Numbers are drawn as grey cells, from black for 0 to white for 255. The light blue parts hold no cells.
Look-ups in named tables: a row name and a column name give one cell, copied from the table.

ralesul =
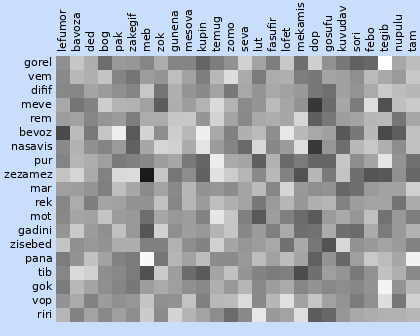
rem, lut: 169
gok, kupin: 136
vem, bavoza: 184
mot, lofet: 128
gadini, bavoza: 202
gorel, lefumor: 144
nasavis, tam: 192
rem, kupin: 149
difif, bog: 155

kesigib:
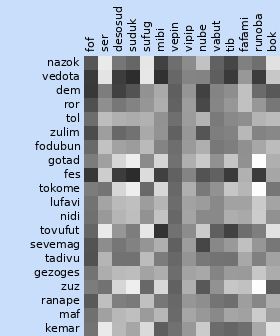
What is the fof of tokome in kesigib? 124
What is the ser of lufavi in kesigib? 164
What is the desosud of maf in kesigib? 184
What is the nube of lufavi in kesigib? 156
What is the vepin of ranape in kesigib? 104
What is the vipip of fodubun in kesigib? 154
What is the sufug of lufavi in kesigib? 157
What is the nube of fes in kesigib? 83
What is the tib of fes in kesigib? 58

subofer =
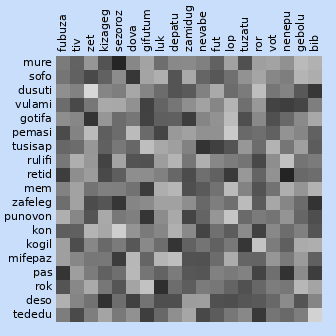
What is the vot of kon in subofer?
136
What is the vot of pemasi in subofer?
97
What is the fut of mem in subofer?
114
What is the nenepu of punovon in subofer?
148
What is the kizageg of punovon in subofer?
169
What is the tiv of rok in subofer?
136
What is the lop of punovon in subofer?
197
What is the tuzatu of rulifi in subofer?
116
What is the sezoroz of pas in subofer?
111
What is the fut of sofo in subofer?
87
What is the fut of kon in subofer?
112
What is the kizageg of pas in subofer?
97
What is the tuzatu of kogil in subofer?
54
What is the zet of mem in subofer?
115

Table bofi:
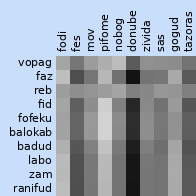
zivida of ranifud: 119
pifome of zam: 184
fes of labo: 80
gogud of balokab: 146
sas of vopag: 142
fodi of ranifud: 188
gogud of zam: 170
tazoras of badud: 83
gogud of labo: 169
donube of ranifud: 20
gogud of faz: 169
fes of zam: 80
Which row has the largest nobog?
vopag

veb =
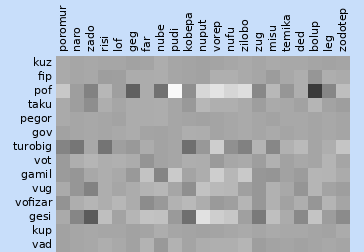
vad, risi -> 174
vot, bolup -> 165
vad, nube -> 153
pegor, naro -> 166
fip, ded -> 174
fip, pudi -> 166
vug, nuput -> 194
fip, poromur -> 170
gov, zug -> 166
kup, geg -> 162
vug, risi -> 174
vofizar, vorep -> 154
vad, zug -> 158

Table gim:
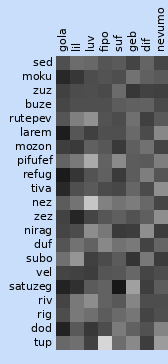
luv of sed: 104
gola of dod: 34
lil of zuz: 76
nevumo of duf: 101
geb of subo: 52
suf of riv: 88
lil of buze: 79
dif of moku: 96
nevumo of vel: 77
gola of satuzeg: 35
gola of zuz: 65
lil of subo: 149
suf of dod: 123
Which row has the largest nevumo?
tup

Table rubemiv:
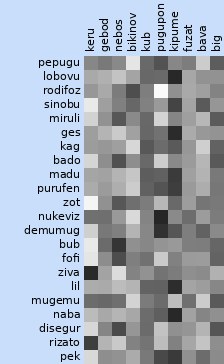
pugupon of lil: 98
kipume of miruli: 133
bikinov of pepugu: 229
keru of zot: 245
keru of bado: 213
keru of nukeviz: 112
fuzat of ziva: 143
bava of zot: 117
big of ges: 147
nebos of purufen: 174
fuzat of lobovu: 167
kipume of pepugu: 135
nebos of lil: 188
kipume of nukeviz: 138
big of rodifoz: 131
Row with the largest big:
ziva

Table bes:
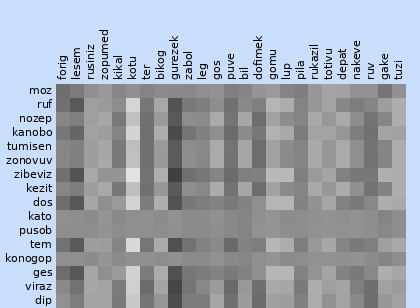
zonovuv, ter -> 113
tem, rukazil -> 152
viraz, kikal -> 123
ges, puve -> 122
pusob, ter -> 143
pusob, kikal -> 141
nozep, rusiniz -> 159
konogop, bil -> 134
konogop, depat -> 144
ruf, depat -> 135
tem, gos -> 138

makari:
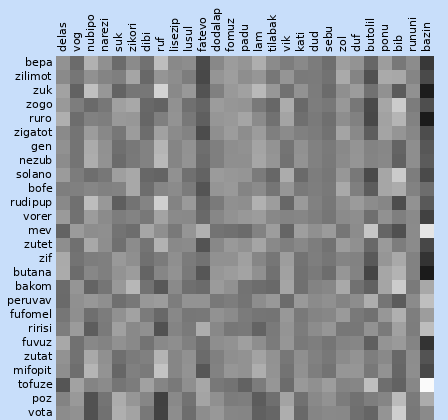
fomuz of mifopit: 150
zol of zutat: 139
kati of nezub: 147
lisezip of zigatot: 139
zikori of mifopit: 128
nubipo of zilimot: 145
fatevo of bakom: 107
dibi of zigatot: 109
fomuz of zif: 145
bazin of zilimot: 74
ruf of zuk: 211
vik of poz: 163

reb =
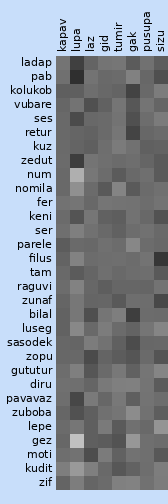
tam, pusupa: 110
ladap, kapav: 116
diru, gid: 121
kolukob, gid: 104
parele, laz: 104
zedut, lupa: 61
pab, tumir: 107
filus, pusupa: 115
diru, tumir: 127
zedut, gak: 110
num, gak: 105
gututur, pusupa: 117
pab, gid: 105
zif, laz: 101
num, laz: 119
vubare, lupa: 115
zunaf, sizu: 72
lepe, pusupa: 105

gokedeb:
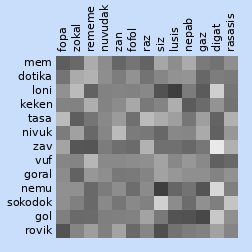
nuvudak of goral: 142
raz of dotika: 115
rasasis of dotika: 122
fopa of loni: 145
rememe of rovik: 158
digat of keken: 147
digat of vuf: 96
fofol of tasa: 112
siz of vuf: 163
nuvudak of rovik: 128
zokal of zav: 86
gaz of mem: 122
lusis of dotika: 146
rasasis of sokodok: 196
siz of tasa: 172
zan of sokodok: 118
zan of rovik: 163
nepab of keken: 92
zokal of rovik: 133
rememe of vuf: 182

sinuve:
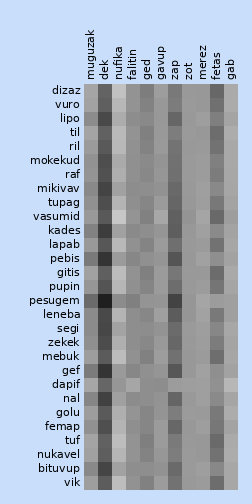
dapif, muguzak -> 166
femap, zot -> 152
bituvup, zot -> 154
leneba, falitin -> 142
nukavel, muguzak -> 161
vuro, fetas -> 112

